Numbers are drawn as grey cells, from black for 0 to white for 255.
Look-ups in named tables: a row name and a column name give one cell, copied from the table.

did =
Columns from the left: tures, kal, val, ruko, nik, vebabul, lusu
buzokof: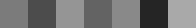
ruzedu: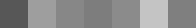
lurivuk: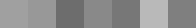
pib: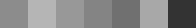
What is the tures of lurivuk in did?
160
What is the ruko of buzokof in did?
99
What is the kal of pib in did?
181
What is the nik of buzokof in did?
137
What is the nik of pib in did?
112
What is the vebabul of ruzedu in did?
196
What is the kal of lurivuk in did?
152
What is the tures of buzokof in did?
123
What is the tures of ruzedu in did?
87
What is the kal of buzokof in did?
76
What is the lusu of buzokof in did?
169
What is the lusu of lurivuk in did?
127
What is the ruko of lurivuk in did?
137
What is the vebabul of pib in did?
168
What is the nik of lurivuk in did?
119
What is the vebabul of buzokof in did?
37
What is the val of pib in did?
152
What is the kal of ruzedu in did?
158
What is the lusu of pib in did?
51
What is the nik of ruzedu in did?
139
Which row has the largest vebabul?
ruzedu

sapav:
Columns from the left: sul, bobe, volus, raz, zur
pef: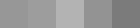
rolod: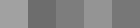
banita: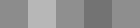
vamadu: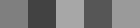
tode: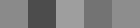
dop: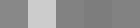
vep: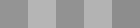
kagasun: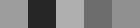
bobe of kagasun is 38
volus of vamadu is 167
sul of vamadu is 127
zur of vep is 141
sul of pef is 151
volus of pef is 179
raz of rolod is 148
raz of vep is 179
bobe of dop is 204
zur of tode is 141
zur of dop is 130
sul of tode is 138
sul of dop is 136
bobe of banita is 183
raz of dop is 125
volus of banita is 143
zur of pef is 123
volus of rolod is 125
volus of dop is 130
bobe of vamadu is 66
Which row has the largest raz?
vep

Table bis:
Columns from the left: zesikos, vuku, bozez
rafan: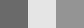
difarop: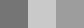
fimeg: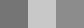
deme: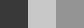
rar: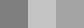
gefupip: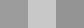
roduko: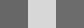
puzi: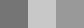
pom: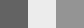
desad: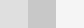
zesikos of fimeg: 117
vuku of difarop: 201
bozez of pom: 148
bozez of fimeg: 140
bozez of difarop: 157
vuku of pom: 236
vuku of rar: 195
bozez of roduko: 108
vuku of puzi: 200
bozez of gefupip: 148

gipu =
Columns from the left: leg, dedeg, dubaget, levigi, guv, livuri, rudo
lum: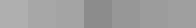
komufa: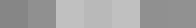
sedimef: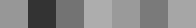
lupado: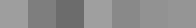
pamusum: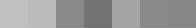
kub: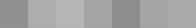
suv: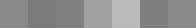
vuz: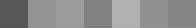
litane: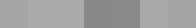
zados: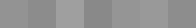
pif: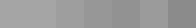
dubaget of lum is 164
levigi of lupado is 159
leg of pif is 165
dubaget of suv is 128
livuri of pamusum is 138
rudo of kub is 170
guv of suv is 186
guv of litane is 137
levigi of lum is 140
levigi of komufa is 185

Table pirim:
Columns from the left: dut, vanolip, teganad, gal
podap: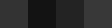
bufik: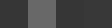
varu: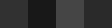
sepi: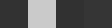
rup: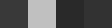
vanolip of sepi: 202
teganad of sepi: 49
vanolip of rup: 192
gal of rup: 50
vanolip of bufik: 104
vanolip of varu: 24
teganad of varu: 69
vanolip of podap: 19
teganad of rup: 41
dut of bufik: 54
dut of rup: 57
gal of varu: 42
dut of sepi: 50
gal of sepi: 53
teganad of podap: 35
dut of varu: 49
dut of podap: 51
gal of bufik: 56

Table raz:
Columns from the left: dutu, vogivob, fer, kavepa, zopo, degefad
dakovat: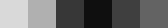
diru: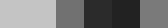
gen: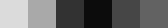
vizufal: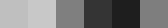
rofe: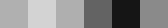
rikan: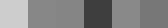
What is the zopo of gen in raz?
70
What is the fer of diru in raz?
113
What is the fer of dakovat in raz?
55
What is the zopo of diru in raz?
34
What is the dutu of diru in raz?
196
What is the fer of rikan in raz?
133
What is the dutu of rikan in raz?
205
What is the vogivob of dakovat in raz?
176
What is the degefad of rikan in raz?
119
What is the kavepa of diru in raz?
43
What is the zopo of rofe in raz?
21
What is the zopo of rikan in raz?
137
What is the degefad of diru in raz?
122
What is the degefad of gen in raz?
98
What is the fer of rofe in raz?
175
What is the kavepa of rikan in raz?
62
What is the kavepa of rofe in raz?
99
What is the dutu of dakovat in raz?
217
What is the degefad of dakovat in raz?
99
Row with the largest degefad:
rofe

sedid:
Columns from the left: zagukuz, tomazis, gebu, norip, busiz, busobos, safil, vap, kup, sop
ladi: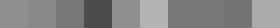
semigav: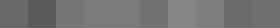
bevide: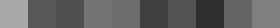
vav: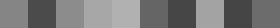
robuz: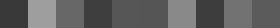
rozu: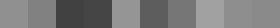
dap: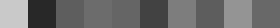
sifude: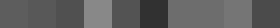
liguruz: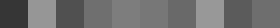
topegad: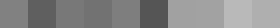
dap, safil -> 125
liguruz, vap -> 152
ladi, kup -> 115
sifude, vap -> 109
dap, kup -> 148
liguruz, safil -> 105
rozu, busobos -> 93
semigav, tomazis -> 90
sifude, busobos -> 49
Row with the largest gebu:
vav

